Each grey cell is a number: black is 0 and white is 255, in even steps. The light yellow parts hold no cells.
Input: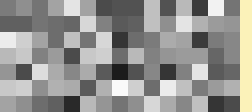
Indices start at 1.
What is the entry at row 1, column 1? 123
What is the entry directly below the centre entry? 28
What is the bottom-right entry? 75
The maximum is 250
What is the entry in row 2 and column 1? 96
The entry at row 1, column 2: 143
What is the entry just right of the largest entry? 207
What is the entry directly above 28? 109
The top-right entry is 116
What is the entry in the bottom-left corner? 163
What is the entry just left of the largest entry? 177
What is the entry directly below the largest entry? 116
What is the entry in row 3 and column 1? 236
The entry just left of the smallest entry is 90
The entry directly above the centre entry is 53
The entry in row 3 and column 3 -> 163
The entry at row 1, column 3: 116

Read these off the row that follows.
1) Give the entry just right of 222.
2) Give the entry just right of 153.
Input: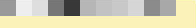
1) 118
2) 238

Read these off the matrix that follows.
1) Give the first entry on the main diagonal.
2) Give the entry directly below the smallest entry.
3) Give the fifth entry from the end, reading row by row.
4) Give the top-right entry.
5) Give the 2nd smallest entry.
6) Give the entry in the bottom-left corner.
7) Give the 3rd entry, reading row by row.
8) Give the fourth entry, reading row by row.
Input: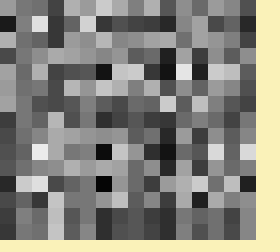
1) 155
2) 149
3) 127
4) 80
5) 12
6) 55
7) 112
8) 67

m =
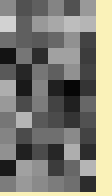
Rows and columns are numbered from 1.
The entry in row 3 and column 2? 95
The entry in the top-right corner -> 153
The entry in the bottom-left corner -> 124
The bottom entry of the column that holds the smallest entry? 111
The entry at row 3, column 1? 111
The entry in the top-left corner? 138
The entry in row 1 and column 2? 81
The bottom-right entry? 44
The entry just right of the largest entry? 95
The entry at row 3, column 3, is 89
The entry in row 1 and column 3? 95
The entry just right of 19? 118
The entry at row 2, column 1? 210
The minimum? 6
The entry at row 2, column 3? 153
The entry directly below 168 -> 103
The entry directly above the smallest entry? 145

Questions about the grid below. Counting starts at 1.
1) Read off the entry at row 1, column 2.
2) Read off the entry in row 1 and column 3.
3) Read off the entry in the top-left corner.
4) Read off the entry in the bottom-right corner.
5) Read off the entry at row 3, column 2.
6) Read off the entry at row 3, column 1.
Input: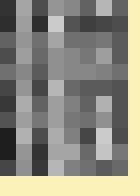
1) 165
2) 77
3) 51
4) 105
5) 149
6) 99

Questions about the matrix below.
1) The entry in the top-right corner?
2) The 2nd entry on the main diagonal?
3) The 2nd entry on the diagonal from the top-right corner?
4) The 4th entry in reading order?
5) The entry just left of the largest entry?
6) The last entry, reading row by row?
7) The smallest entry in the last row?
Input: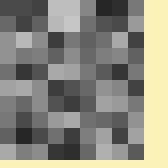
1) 120
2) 67
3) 75
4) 190
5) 184
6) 90
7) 46
